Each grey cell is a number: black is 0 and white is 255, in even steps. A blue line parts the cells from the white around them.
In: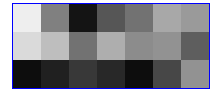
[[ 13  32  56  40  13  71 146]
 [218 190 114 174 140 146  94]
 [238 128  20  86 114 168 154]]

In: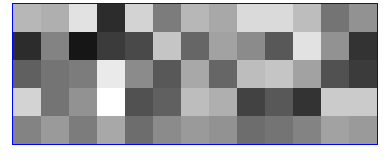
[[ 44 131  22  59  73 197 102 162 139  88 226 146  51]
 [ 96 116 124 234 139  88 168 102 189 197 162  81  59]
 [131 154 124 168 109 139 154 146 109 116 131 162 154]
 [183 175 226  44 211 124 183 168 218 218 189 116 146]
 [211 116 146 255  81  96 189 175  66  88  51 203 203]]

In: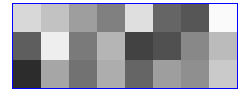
[[ 44 166 114 173 101 158 143 202]
 [ 94 238 122 181  66  80 136 187]
 [216 194 158 128 223 101  86 250]]

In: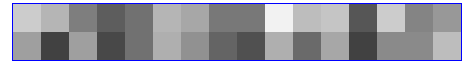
[[159  65 159  72 113 175 145 100  80 175 106 167  65 138 138 189]
 [204 181 126  93 113 181 167 120 120 242 189 197  86 204 132 152]]

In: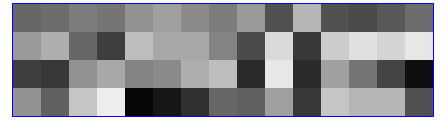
[[ 62  56 146 168 131 138 174 190  42 231  42 160 117  68  15]
 [103 109 125 117 146 160 138 125 154  81 182  81  75  89 109]
 [146  97 197 237   7  22  48 103  97 160  56 197 182 182  81]
 [154 174 103  62 190 168 168 131  75 218  56 204 224 212 231]]

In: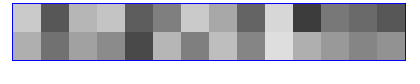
[[175 113 161 139  73 182 127 190 133 222 175 153 133 146]
 [202  87 182 196  93 127 202 168 100 215  60 120 106  87]]

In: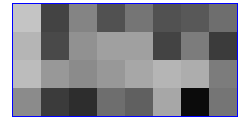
[[139  59  45 110  96 167  11 117]
 [181  73 145 160 160  67 124  59]
 [188 152 139 152 167 181 173 124]
 [196  67 132  81 117  81  88 110]]
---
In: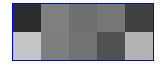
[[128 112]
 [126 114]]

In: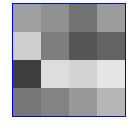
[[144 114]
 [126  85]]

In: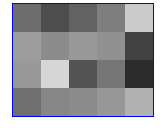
[[ 77  98]
 [140 153]]

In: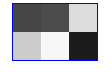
[[ 76 220]
 [247  28]]

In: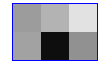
[[179 226]
 [ 14 145]]

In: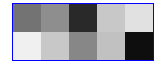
[[142  41]
 [200 135]]

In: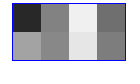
[[130 240]
 [136 230]]

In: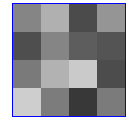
[[176  75]
 [133  93]]
